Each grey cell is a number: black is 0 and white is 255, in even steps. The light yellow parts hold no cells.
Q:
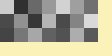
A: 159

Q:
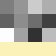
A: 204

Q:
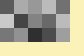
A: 187

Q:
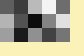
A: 244

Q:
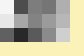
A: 117

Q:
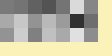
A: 218

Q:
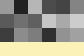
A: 68

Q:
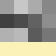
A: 171

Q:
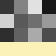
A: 225
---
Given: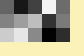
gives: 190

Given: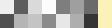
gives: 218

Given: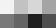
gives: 215

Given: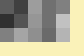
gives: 150

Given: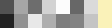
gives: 109

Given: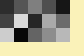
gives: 38
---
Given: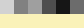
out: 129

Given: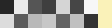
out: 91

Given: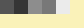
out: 53

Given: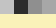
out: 44

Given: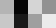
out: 25

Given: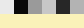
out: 9

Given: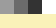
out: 107
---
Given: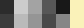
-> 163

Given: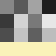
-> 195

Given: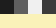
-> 59

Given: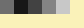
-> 110

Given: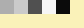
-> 174

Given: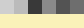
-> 138
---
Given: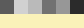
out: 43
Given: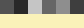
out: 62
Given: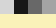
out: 164
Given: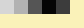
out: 60
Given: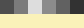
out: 50
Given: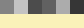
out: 54
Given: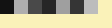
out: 188
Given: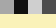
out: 77
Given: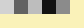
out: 139
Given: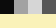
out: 87
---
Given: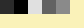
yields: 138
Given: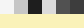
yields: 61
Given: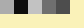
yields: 77
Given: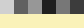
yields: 60
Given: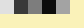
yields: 163
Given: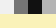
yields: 180
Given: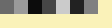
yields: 128
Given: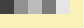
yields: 229
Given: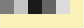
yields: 220
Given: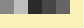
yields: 101
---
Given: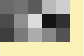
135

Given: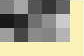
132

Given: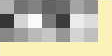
212

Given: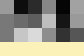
50

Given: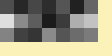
108

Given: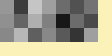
52

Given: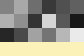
183

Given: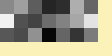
52
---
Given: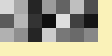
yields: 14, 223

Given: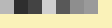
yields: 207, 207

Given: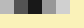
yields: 24, 208

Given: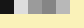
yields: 155, 221

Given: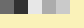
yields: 231, 231

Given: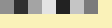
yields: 227, 227

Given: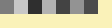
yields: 178, 199

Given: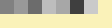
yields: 189, 202

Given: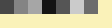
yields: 20, 203
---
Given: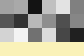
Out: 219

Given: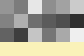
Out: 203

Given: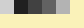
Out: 98

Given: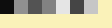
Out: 144

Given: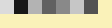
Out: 179

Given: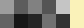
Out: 129

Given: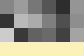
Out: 171

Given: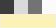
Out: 115

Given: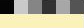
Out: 133

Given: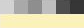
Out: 169
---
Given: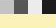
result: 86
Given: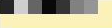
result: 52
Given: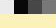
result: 8
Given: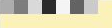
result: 244
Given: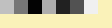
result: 33
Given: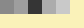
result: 53
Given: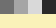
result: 165
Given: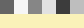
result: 225
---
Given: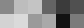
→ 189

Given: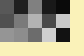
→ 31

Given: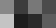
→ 60

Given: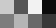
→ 85

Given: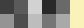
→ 90

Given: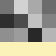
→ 210

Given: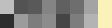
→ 83

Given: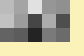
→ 164

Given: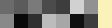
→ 91

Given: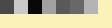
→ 201
